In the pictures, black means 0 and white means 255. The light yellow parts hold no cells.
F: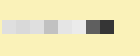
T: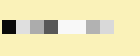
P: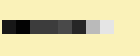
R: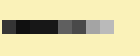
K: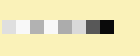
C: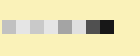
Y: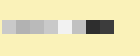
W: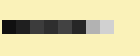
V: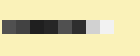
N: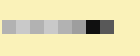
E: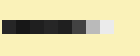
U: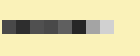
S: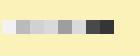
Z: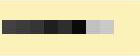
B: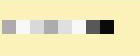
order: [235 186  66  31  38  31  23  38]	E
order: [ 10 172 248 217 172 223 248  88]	B
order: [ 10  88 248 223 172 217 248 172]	B

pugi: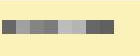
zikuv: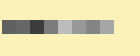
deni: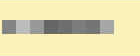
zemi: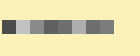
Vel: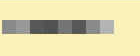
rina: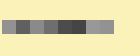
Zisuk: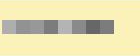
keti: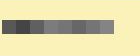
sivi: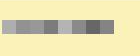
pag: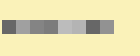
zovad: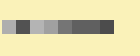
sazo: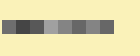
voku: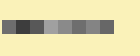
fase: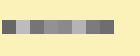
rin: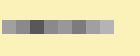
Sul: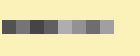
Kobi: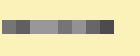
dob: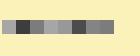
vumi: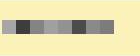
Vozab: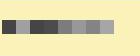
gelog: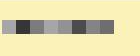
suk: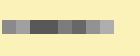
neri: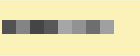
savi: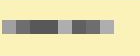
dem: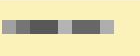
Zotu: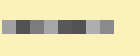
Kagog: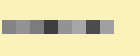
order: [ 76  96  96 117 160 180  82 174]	zovad
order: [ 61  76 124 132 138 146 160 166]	vumi

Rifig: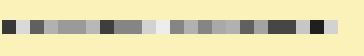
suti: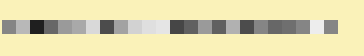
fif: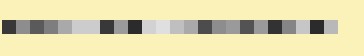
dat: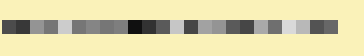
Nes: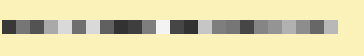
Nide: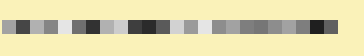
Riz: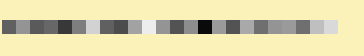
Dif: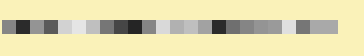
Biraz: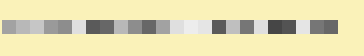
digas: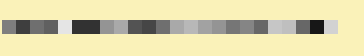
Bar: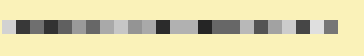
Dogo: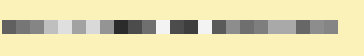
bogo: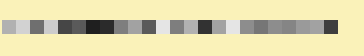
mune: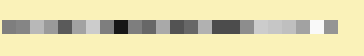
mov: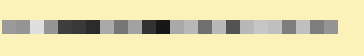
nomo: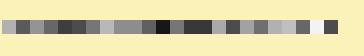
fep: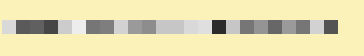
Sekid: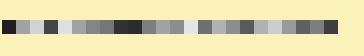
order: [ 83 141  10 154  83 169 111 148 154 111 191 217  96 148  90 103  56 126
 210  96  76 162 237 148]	Riz
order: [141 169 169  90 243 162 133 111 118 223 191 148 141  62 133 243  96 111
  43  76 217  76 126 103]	Dogo
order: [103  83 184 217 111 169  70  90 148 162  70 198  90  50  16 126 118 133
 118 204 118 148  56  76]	dat
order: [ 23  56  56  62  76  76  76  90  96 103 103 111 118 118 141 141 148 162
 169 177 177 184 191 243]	nomo
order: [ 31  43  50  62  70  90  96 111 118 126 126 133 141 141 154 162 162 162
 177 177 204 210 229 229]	Nide
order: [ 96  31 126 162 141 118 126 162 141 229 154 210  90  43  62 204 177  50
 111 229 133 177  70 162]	Nide

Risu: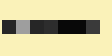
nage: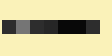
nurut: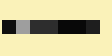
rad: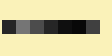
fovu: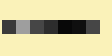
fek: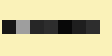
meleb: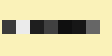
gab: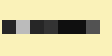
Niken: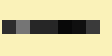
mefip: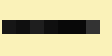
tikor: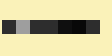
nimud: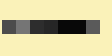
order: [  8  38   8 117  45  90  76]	nimud
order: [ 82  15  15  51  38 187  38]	gab
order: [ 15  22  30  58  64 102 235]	meleb

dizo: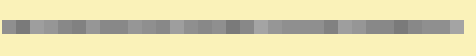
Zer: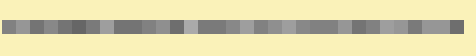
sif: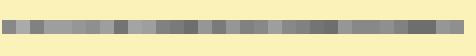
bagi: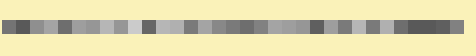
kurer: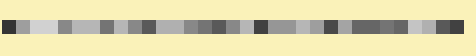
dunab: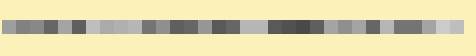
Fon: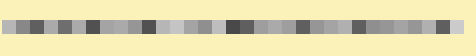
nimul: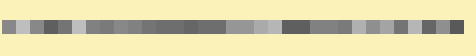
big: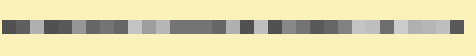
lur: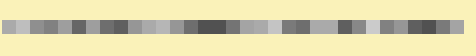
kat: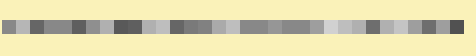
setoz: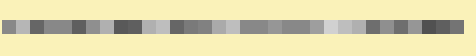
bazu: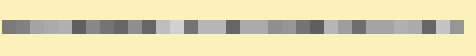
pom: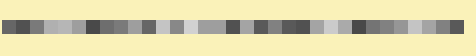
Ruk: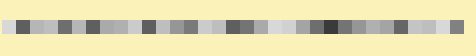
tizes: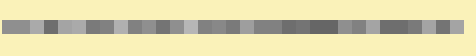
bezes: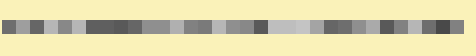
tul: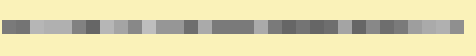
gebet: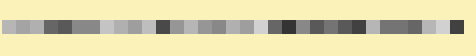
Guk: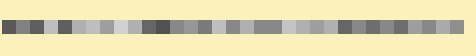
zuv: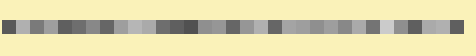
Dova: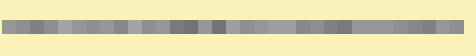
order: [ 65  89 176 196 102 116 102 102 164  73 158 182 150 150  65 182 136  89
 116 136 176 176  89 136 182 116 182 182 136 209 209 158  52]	kurer
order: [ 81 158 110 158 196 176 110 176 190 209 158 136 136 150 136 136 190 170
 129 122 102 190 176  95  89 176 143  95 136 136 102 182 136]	kat
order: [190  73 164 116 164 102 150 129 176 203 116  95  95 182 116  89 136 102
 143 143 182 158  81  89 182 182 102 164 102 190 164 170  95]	dunab
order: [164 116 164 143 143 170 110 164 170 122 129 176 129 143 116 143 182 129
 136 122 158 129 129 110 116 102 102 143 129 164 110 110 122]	tizes

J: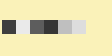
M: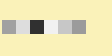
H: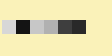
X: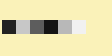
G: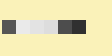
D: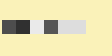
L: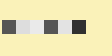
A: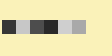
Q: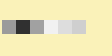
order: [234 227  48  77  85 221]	G
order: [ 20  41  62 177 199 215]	H
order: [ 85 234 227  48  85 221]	L
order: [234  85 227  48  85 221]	L
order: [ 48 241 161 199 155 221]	M
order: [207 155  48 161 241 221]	Q

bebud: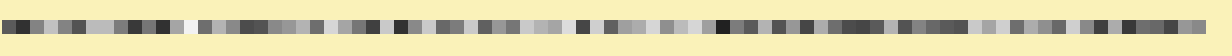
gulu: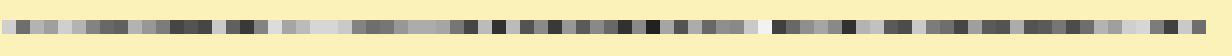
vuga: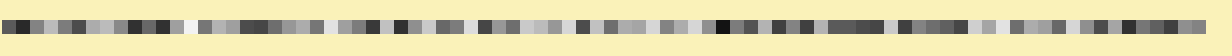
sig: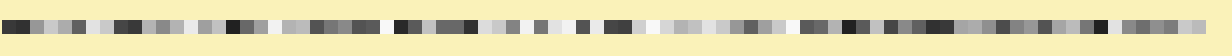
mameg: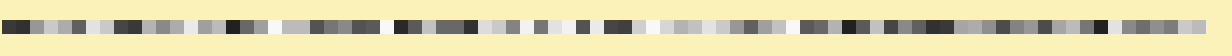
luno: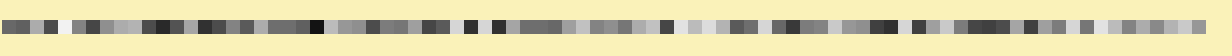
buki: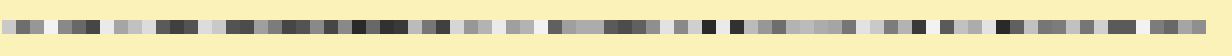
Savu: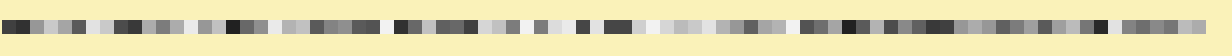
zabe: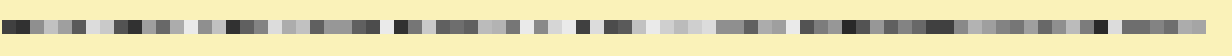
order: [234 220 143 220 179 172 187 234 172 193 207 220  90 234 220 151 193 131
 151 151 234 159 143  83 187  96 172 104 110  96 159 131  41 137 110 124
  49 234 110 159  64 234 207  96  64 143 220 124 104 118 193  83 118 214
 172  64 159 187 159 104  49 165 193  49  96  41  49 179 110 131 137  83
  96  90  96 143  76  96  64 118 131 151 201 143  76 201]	zabe
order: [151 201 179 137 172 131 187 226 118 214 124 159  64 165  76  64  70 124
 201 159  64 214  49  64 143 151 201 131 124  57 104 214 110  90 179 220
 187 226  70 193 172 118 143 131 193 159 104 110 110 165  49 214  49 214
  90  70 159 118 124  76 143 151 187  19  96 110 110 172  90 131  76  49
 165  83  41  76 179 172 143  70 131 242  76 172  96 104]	luno
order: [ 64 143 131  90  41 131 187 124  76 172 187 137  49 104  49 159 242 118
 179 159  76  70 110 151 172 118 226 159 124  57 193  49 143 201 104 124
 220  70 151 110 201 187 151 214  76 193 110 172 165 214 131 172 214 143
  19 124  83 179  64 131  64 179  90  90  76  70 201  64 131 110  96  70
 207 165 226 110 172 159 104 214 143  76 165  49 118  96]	vuga
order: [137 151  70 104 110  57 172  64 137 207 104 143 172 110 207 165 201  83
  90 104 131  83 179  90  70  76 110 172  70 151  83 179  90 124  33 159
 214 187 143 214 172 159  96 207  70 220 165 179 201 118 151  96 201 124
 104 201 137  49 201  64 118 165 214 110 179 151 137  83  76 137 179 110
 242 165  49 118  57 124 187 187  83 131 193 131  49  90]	bebud
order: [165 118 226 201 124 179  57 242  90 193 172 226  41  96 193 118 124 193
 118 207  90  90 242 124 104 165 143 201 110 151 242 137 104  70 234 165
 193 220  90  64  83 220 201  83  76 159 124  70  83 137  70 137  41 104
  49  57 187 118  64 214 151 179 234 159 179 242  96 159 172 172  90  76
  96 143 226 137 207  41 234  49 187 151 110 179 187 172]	buki

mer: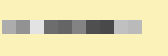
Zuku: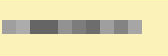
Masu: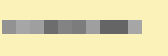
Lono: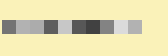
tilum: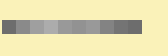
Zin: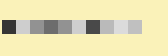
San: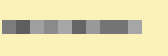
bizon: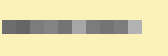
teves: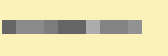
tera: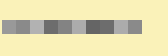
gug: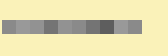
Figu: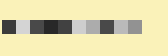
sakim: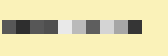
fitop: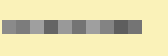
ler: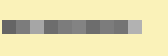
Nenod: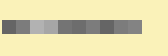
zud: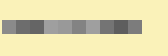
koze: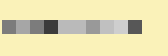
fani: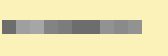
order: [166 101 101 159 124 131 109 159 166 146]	Masu
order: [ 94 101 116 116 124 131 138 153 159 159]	fitop
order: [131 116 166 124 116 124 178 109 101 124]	bizon
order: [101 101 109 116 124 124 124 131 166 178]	Nenod
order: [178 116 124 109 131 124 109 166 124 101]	ler
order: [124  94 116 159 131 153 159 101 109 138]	zud

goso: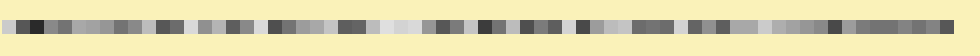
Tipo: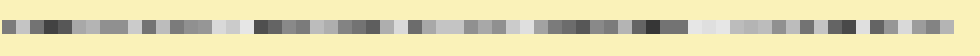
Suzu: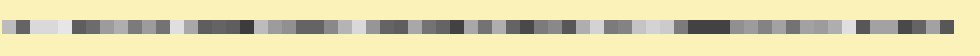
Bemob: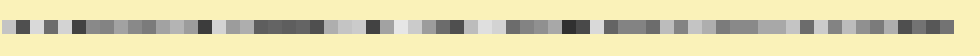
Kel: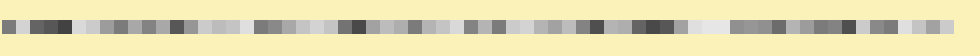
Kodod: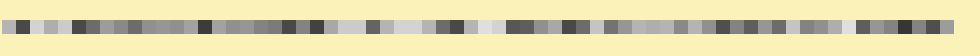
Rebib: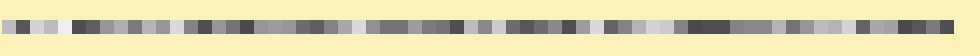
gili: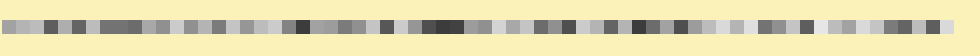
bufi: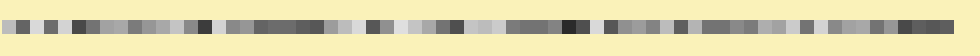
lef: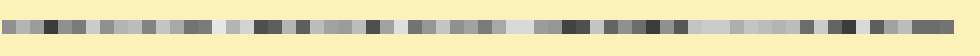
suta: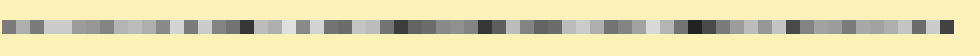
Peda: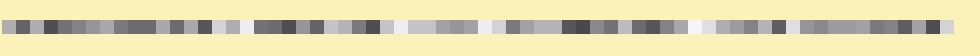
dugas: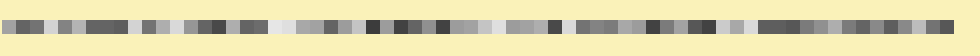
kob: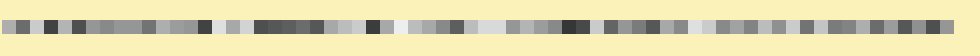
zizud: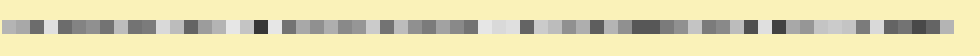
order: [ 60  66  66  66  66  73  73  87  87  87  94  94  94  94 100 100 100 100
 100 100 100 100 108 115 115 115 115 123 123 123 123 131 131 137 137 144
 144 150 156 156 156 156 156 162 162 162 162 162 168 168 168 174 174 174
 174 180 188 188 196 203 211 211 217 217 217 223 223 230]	Suzu
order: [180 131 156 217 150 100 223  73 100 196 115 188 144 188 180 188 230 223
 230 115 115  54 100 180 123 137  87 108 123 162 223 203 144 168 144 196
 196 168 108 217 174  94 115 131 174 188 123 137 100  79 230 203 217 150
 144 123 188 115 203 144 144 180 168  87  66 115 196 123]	Tipo
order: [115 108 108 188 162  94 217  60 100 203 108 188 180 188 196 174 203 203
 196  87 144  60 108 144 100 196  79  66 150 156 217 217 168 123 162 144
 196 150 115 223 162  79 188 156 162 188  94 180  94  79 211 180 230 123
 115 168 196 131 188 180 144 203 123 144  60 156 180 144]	lef
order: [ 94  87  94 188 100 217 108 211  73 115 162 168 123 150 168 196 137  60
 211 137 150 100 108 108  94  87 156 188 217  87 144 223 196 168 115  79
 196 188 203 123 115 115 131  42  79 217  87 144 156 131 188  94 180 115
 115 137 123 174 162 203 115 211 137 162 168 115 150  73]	bufi
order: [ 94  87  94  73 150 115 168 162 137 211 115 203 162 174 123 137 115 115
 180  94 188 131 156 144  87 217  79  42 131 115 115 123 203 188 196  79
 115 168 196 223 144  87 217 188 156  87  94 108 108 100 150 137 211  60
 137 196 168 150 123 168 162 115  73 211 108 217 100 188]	bufi
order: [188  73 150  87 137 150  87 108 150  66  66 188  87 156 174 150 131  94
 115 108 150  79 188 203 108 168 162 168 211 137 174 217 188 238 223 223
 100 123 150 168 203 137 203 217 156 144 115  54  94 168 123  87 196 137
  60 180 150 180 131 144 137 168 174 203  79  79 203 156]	kob

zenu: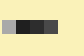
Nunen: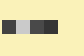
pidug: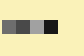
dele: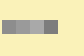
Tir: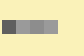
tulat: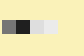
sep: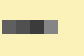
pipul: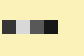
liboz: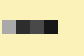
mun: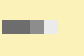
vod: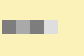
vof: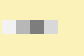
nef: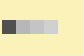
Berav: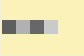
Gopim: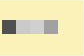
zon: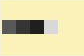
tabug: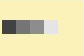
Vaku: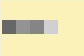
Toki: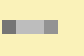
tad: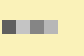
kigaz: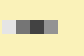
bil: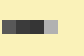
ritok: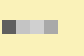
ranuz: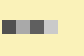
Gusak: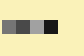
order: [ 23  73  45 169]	liboz
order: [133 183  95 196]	tad
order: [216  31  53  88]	zon
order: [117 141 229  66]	tabug

